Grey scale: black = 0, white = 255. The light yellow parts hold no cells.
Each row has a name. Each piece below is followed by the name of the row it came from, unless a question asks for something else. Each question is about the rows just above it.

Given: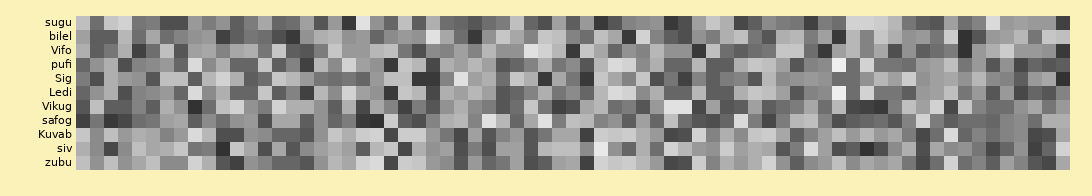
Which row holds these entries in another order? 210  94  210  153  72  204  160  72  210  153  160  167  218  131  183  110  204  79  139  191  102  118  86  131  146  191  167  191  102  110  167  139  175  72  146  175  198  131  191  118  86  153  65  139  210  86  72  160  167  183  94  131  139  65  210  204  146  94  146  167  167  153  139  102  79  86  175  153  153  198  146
zubu
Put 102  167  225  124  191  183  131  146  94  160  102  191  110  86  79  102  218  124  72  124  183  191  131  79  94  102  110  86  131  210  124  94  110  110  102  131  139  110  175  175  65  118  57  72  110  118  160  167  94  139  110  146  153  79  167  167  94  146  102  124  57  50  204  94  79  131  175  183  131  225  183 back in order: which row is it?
safog
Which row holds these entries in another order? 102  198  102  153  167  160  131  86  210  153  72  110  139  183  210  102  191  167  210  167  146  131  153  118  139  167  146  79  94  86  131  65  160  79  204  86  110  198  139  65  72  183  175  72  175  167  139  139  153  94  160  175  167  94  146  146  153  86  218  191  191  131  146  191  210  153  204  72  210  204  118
zubu
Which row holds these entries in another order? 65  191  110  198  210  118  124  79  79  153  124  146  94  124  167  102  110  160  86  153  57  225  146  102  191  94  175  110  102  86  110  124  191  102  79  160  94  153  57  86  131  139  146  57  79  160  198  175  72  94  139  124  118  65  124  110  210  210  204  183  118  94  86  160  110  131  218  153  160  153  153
sugu
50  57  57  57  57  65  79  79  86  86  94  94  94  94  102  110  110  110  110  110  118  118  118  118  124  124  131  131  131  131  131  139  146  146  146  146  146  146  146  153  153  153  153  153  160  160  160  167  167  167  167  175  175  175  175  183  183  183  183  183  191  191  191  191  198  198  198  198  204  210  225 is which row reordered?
bilel
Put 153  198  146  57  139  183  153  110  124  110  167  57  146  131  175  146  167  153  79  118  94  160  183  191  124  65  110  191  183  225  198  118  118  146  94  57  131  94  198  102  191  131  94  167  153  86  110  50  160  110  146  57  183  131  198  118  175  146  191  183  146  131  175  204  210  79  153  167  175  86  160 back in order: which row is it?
bilel
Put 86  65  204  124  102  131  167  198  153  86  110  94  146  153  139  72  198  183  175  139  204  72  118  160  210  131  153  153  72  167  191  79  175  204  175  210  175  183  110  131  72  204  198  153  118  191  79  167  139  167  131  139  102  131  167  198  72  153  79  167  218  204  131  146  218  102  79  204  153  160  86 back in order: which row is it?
Kuvab

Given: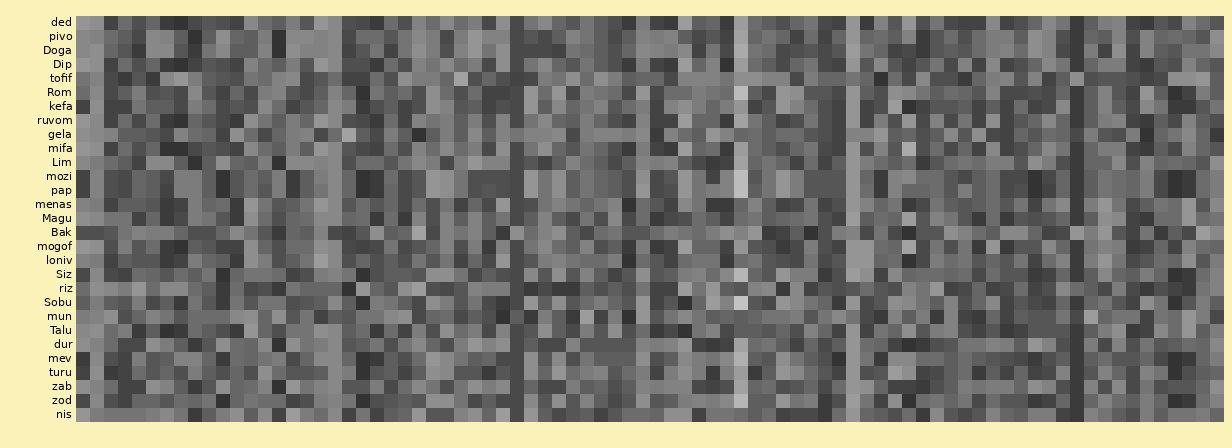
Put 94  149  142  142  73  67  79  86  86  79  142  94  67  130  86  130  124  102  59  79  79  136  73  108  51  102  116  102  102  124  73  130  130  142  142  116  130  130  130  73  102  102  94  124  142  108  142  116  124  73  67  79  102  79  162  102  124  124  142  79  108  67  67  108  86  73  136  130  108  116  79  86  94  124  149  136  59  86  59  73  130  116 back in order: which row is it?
tofif
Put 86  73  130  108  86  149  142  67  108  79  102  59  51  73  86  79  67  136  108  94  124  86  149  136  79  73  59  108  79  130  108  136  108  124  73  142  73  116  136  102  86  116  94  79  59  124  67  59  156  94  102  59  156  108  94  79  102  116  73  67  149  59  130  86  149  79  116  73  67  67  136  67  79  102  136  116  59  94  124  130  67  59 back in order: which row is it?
ded
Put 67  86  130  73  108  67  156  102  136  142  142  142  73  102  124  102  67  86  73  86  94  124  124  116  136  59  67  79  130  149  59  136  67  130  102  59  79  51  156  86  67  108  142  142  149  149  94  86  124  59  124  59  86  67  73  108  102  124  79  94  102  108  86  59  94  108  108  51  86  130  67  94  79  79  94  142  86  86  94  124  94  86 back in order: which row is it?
turu
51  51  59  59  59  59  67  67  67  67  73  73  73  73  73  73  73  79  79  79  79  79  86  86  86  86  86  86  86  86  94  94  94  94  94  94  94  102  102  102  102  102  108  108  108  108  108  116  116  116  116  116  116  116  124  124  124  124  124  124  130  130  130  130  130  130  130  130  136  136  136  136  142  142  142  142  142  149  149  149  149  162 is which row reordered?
dur
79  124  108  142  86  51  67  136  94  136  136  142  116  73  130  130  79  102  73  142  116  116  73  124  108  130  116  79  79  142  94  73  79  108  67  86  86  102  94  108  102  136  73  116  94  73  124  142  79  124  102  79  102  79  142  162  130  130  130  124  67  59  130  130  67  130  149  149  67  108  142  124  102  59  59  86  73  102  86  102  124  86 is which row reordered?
zab
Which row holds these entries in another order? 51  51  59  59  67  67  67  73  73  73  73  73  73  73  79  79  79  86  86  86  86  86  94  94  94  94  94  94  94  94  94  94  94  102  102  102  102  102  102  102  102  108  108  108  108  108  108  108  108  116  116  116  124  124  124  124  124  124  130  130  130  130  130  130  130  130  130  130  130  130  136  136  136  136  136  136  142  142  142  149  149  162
pivo

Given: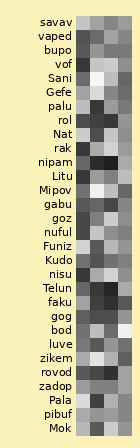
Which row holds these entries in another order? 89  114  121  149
luve
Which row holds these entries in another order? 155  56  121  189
palu
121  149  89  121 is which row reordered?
bupo
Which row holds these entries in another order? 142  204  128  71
goz
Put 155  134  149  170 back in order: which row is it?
pibuf
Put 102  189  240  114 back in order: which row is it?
Mipov
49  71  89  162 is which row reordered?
rovod

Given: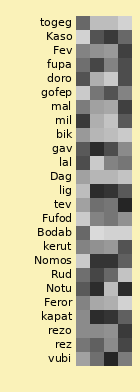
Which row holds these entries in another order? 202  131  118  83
gofep
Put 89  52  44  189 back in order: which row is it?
lig
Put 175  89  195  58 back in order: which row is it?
mil
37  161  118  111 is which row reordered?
tev
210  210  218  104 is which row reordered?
Bodab
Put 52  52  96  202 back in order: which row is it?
Nomos

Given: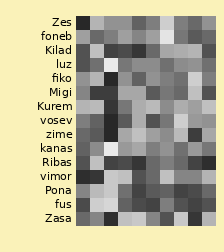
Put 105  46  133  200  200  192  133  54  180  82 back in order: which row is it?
Zasa
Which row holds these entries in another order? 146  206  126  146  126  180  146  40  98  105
Zes
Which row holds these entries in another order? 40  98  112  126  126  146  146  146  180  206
fiko

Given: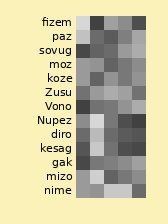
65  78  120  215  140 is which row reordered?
Nupez
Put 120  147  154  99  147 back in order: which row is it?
koze
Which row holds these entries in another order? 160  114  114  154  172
Zusu
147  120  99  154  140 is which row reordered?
moz

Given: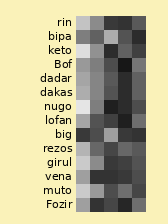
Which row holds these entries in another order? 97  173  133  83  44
dakas
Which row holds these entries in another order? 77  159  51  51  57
vena

